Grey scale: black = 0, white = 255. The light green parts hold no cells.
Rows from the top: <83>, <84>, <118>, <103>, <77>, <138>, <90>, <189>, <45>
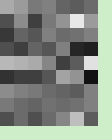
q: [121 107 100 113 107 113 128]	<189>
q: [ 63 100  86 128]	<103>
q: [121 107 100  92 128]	<90>
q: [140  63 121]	<84>
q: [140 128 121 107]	<90>

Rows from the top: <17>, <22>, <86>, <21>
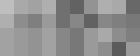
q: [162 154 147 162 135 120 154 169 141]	<86>
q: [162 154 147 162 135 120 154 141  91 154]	<21>
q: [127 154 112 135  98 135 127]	<22>

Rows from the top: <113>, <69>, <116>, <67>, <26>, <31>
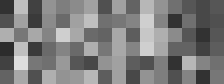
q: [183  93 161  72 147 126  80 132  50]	<31>
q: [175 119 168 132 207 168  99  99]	<67>
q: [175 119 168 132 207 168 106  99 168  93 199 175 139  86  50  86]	<116>
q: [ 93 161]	<31>
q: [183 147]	<113>
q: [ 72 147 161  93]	<26>
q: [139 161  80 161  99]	<113>

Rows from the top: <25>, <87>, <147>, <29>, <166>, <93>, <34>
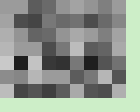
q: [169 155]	<147>
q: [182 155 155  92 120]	<93>
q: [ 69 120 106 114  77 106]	<87>

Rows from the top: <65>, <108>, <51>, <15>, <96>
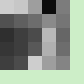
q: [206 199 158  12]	<65>
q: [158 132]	<96>
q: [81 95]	<108>
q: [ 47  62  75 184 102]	<51>
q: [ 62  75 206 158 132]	<96>
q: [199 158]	<65>

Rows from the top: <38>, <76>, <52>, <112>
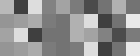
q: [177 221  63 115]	<76>
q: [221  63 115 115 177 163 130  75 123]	<52>
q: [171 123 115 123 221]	<112>
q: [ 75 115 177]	<38>
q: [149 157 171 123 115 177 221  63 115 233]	<76>
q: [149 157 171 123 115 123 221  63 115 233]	<112>
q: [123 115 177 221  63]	<76>

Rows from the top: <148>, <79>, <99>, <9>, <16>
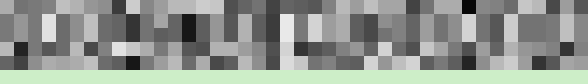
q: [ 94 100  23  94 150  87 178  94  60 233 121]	<99>
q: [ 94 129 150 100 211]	<9>

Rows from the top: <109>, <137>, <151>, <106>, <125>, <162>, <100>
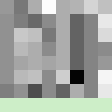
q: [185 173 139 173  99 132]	<106>
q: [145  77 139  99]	<100>
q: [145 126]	<137>
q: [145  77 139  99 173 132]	<100>
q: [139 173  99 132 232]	<137>

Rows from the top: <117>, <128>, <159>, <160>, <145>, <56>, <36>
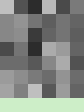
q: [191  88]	<36>
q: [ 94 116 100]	<128>
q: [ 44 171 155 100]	<160>
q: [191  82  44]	<117>

